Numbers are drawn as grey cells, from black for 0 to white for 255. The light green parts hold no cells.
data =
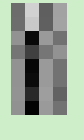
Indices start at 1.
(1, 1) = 108
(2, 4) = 163
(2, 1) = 109
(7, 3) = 158
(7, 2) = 41
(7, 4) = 98
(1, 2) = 209
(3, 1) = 146

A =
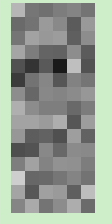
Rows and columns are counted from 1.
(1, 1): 182
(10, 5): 158
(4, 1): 165
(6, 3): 134
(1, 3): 112
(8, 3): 126
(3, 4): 156
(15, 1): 133
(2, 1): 106
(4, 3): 100
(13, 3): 105
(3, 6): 141
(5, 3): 89
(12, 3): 131
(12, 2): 162
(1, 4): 125
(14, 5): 95
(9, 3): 155
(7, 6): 151
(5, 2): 52
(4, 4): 98
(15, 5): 173
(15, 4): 140
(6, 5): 130
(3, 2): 162
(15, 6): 107

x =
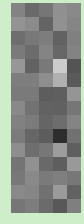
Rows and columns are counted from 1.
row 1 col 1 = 131
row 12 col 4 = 94
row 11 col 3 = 119
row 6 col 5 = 90
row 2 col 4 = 145
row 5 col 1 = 151
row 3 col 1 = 110
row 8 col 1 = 137
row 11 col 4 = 157
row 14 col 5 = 98
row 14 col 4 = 154
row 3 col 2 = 120
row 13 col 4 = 127
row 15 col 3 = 107
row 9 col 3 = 101
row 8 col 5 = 118
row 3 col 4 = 98
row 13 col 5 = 119
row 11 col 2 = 110
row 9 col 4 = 109
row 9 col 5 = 132
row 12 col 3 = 105
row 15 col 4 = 88
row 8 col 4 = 97

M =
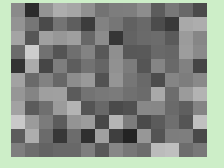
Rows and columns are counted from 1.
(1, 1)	138
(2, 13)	169
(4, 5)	111
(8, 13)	95
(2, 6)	60
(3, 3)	160
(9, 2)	155
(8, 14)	132
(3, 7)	140
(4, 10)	89
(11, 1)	126
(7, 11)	169
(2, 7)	130
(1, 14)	74
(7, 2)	132
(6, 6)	153
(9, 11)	91
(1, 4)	173
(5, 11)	133
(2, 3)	74
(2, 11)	76
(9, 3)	123
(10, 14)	73
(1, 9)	126
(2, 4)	116
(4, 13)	157
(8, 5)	180
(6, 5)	141
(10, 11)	84
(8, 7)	104
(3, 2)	86
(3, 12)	90
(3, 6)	103
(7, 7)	120
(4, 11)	105
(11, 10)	108

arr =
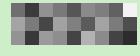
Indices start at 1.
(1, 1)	111
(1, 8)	97
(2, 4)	162
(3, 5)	68
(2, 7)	163
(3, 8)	67
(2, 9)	78
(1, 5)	86

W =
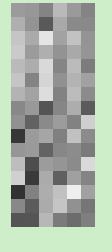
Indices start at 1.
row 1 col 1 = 155
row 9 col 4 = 156
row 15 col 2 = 91
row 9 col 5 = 130
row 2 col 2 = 147
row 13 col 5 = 160
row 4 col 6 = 149
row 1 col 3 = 132
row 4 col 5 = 169
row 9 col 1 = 145
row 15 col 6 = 118
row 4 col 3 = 175
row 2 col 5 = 138
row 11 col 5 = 140
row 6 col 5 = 179
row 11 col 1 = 150
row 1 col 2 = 151
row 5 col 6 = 124
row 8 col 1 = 136
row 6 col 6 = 161
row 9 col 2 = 98
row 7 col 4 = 130
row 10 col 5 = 193
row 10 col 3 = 166
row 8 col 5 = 173
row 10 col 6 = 139
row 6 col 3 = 213
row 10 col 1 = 55
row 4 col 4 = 147
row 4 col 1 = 202
